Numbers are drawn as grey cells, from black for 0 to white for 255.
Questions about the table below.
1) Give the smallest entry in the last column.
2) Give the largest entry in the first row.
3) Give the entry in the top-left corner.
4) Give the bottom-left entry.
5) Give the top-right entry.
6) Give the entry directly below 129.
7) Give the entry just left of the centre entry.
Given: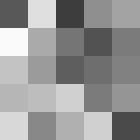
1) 74
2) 223
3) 88
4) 216
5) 163
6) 149
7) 155

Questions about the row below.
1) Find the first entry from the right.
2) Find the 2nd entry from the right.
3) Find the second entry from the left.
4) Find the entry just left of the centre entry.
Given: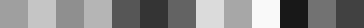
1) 65
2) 114
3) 197
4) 52

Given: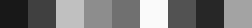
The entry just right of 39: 163
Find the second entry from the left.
64
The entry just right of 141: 112
